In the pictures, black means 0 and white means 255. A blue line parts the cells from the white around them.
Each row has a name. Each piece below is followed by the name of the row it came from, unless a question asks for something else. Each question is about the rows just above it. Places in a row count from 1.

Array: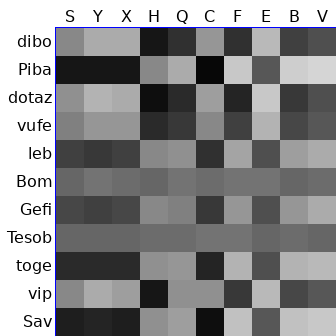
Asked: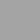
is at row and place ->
leb, 7
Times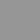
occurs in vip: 0

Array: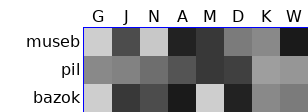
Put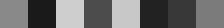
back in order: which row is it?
museb
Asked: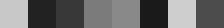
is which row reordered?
museb

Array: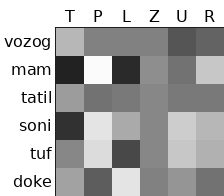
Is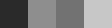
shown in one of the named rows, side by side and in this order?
yes
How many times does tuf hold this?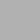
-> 1
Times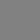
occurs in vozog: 3
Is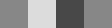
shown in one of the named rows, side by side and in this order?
yes
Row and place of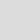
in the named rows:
tuf, 2
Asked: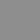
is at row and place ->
mam, 4
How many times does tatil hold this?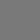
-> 3

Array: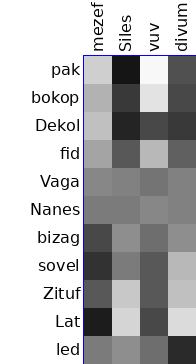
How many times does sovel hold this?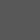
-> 1
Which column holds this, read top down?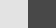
vuv
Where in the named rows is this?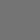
Vaga, 3
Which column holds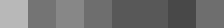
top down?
vuv
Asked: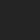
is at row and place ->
Dekol, 2
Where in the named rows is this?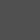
pak, 4

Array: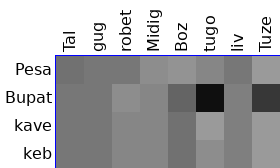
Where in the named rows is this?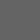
Bupat, 5
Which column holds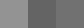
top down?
Boz
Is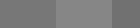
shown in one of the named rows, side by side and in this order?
yes
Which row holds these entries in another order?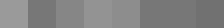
Pesa
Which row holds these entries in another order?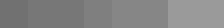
kave
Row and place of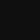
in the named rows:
Bupat, 6
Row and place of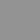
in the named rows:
Pesa, 5

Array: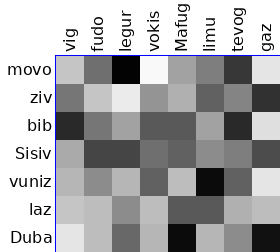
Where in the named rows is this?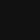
Duba, 8
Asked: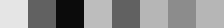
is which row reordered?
vuniz
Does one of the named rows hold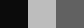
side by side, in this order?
no
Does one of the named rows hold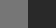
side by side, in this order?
no
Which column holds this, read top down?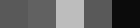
Mafug
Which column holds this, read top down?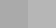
vig
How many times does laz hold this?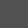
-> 0

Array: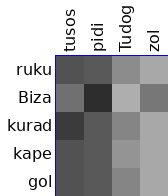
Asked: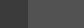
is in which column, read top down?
tusos
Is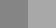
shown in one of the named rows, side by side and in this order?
yes

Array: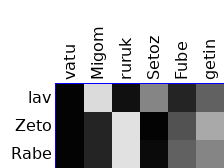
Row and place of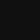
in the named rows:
lav, 3
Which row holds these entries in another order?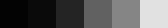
Rabe
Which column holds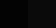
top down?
Setoz
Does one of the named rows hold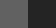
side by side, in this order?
no
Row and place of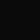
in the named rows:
Rabe, 4

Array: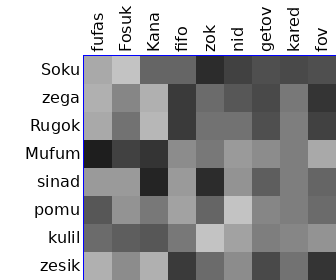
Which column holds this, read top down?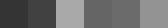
fov
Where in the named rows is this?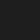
Mufum, 1
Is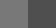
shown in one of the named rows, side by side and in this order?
no
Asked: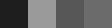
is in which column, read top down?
fufas
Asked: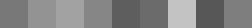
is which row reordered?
kulil
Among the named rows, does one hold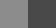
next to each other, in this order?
yes
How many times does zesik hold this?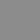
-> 2

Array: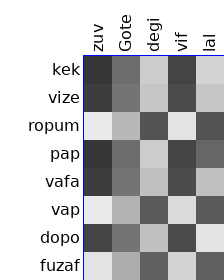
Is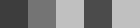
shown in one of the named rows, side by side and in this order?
yes
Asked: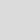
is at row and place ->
vap, 4
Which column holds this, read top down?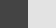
zuv

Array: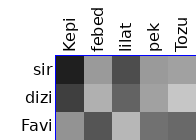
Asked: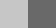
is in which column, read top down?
Tozu
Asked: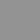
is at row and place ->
Favi, 1
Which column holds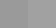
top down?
pek
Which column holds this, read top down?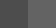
lilat
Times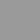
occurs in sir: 2

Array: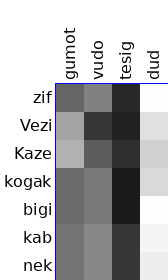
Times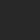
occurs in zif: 1
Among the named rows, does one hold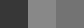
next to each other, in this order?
no
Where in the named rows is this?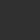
Kaze, 3

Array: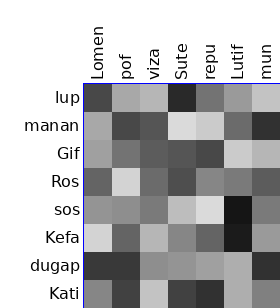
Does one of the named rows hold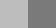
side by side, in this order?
no
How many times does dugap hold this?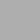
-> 1

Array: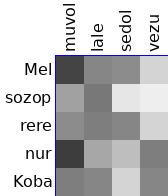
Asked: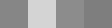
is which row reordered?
rere
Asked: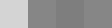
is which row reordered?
Koba
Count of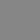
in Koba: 2
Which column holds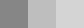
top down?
sedol
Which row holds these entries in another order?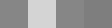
Koba
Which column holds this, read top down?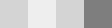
vezu
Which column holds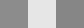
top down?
sedol

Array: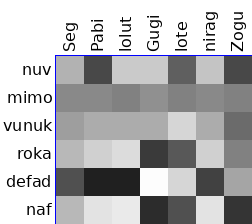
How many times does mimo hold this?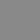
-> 3
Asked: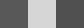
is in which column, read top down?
lote
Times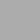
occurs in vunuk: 4
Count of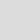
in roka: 1
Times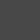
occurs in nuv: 2
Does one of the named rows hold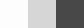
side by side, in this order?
no

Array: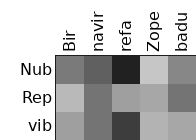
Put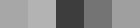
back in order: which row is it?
vib
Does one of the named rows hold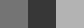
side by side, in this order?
no
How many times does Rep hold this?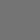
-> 2
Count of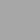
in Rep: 1

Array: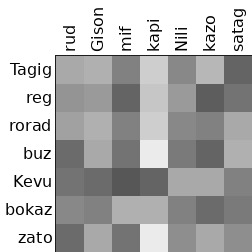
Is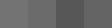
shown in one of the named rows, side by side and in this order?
yes
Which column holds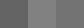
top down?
mif
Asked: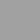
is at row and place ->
rorad, 1
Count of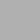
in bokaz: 2
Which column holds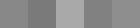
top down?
Nili

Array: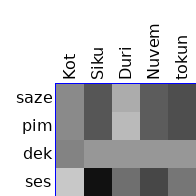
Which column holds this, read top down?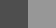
tokun
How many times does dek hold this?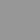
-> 4
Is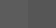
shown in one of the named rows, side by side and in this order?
no
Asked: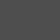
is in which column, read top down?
tokun

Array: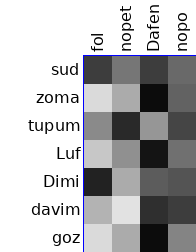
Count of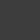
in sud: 2
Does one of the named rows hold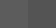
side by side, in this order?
yes

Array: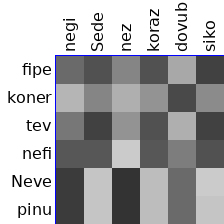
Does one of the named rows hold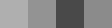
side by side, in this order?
yes
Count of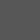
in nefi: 3
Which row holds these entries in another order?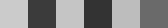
Neve
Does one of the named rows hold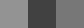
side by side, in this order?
no
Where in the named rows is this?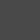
koner, 5
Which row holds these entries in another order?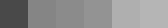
koner

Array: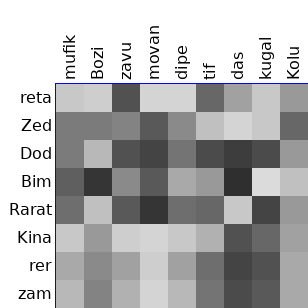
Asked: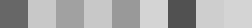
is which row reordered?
reta
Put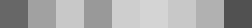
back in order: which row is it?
Kina
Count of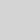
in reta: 2
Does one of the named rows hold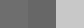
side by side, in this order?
yes

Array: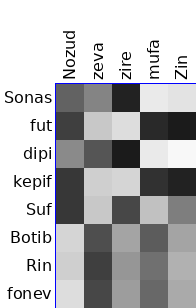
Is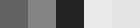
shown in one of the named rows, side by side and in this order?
yes
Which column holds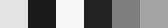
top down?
Zin

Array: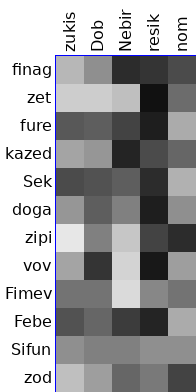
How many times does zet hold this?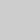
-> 2
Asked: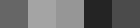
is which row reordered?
kazed
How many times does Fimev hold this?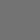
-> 3
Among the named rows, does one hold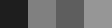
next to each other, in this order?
no
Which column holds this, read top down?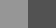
Dob
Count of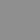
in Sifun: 3

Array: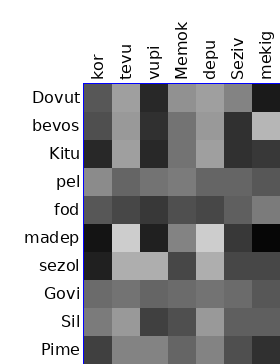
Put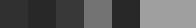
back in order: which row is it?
Kitu
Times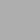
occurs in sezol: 3

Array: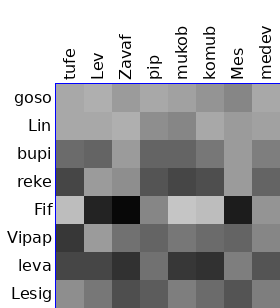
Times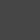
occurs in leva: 2
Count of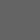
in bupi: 3
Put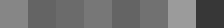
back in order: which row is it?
Vipap
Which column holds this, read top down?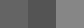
pip
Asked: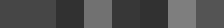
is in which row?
leva
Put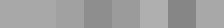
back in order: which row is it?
Lin

